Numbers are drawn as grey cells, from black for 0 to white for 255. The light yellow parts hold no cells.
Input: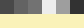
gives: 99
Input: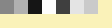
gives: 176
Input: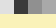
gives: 58
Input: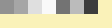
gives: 166
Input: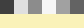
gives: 223
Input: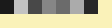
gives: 194
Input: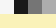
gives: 25
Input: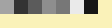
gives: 51
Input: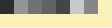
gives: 148
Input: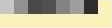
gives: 145
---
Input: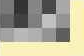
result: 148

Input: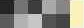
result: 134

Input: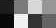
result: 150

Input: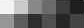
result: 30

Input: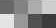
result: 205

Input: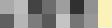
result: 145
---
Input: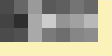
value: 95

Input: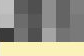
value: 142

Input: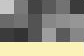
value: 90

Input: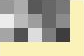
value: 88

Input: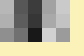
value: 60

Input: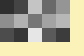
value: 196

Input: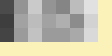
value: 133

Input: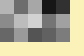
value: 167
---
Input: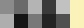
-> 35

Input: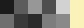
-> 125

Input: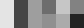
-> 171

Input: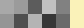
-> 55

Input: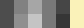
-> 121

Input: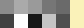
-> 196
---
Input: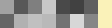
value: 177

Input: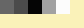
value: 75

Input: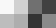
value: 174

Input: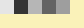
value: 52

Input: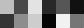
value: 141

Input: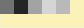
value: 37

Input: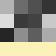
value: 142

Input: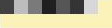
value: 189

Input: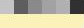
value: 94

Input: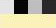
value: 5
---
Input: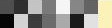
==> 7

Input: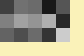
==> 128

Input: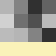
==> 209

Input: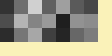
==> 77

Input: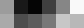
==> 170

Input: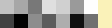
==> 65

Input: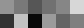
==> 50

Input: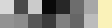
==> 147

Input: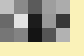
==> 105
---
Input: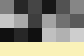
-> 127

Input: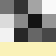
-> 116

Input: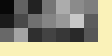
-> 8

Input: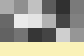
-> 172

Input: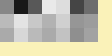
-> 135

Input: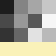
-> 29
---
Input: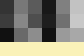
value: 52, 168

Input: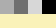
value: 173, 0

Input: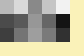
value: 185, 49

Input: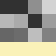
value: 49, 129

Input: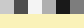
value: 202, 125

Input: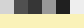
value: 212, 238
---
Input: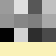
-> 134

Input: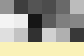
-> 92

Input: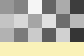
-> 224

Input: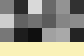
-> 91

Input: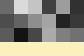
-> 164

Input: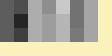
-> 181
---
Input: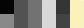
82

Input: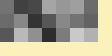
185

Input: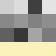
55

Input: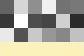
83

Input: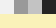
153

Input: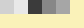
232

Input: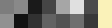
18
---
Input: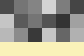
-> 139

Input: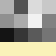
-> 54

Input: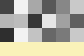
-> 242

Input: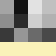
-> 150

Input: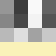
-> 222

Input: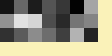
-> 91

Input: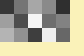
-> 145
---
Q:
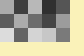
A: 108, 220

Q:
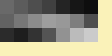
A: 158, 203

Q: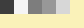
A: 125, 245

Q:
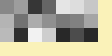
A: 144, 242

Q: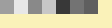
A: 199, 231

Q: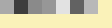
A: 151, 226

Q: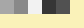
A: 242, 242
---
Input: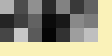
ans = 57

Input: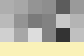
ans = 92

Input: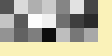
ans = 226

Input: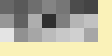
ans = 76

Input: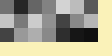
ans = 188

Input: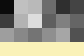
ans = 47

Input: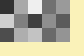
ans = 113
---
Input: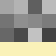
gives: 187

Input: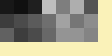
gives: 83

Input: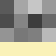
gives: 154

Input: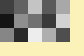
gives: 168

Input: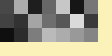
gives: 118

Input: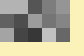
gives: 149

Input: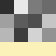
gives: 107
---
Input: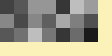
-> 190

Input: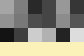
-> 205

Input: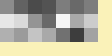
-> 196

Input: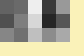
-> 191

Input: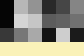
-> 169

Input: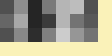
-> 45

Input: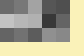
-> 92
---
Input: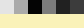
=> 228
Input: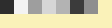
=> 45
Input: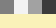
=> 127
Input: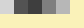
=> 213
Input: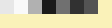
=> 231
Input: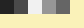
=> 35
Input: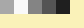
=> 168
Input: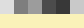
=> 222
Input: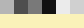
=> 181
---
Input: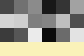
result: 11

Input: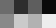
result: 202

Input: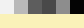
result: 73

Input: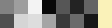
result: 57

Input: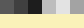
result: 189

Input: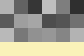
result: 151

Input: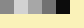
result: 167
